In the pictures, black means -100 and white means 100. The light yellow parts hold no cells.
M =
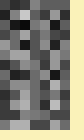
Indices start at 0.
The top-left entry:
-44
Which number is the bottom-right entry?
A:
-16
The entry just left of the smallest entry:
-82
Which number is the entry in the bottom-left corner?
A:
-6
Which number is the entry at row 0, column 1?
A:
-64
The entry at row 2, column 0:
-26
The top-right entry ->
-26
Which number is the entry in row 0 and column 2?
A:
-54
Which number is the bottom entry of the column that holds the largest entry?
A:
38
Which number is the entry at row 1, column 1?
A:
2
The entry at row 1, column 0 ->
-74
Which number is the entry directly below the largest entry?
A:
-92
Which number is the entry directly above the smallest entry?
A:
57
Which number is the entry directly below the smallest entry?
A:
28

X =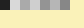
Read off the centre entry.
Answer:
62
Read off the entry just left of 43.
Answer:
16

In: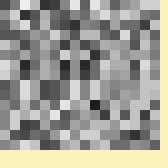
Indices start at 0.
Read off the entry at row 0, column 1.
-5
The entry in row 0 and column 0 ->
-43
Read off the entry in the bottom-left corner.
4
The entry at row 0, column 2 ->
87
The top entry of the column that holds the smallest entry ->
79
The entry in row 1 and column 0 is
12
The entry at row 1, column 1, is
62
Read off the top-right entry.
62
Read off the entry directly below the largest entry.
-61
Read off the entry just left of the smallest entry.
45
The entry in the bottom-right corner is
-25
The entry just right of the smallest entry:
-5
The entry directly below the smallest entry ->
12
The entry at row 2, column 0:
-25
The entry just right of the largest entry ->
45
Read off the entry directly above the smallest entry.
62

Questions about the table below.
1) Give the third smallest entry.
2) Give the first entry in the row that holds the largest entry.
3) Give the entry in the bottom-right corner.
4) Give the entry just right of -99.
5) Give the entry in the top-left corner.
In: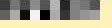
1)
-70
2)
-24
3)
26
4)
34
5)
-52

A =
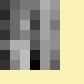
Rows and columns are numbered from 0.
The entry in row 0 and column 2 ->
-7
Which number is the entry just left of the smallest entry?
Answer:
48
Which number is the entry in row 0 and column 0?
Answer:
-53
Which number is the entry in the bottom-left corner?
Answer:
-61
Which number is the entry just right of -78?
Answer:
20
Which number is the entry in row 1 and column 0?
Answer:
-69
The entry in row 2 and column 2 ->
29
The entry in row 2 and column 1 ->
-16
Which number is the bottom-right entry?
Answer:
-25
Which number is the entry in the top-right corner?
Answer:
20
